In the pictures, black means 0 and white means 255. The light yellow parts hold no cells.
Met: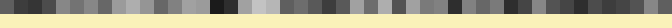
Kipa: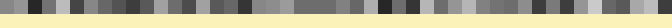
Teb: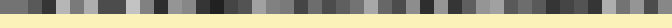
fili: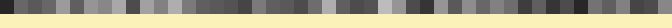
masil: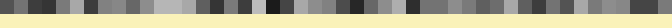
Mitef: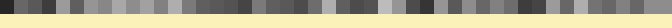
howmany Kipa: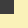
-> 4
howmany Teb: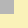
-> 1
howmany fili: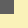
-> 6

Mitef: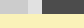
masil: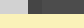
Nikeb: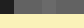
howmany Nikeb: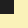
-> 1
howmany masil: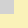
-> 2
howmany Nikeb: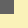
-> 4
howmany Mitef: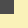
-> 3

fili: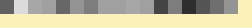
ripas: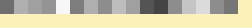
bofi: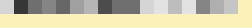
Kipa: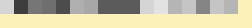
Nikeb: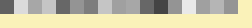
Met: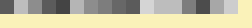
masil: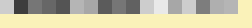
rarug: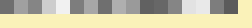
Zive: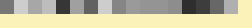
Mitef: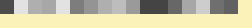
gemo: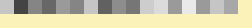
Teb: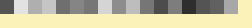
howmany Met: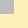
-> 3
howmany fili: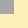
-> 2
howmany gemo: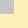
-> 3

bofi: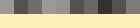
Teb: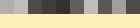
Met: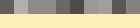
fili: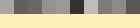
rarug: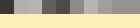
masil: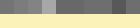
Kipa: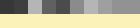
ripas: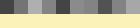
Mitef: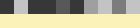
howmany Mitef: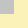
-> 3
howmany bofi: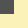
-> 3
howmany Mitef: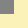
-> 0
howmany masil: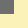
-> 3

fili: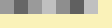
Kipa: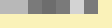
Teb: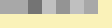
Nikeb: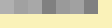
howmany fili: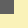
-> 1
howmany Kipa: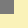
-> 3
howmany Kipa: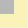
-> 2
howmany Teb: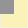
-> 1
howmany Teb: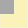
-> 3
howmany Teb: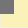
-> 1

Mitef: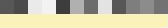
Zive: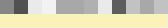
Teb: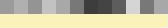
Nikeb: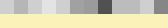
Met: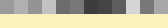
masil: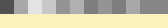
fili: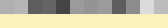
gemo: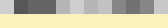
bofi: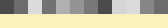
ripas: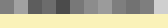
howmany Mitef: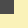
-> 1
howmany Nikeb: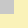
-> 0
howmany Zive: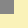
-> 1
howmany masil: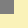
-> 2

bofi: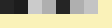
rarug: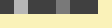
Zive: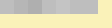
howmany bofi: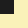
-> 1
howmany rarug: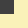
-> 5
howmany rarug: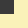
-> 0
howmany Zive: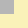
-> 1
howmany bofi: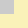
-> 1
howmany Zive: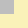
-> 4
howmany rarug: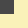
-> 0

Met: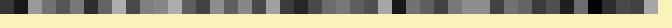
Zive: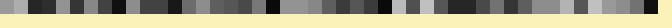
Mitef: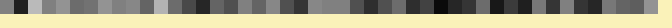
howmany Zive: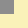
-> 5
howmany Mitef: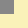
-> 3
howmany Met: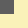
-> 4

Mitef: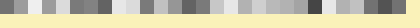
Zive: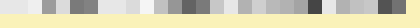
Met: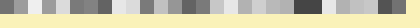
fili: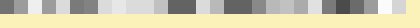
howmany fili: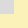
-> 5
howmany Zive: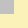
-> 2
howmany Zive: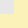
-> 6
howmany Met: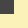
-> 2

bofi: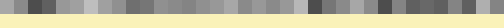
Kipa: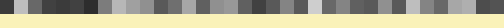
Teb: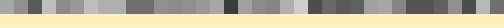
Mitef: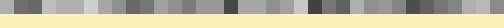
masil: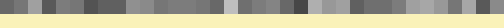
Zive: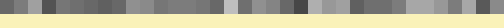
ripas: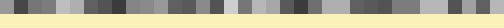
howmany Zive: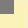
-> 5
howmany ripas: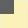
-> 4
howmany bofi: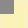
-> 6
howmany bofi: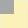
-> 3
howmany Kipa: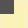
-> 1
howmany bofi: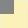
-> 4

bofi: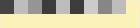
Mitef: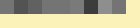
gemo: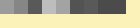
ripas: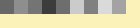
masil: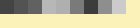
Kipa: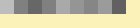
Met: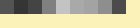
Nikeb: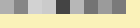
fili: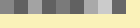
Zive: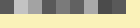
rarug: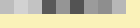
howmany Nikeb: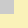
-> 1
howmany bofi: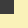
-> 2
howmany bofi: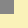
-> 1
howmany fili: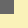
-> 1
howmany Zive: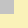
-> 1
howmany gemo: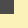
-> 2
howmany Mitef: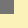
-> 4

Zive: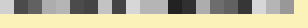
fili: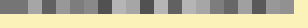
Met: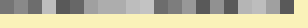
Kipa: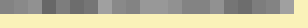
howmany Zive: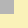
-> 4
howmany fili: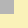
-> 3

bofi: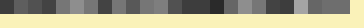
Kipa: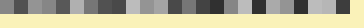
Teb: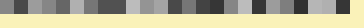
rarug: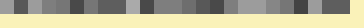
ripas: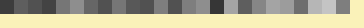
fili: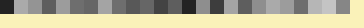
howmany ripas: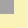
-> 2
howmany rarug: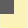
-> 4
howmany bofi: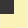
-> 0
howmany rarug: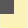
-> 2
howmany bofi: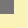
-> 5
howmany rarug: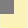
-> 4

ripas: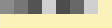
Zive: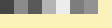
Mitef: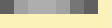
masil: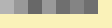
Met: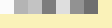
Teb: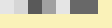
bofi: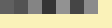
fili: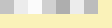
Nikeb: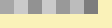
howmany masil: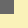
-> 1
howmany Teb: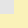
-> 2

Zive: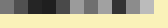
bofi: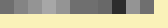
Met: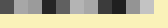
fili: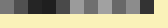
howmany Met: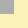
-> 0
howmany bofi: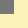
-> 0

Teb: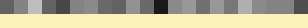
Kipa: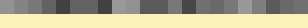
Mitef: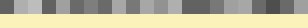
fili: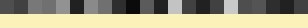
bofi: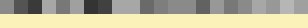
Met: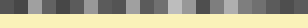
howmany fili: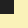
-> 4
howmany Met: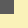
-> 5
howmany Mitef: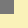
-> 2
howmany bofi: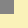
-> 0
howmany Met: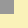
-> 2
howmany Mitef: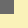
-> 4

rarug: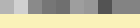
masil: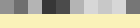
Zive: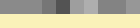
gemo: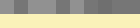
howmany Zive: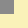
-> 3
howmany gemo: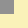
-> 4
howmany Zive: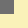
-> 0
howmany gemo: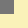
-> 5
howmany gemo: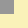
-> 0
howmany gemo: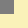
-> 0
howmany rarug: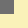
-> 1

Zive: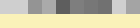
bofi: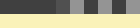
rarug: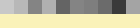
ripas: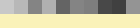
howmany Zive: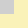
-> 3
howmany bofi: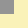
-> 3
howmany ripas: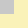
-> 1
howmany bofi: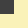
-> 6
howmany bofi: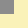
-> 0
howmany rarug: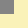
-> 2
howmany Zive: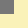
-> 1

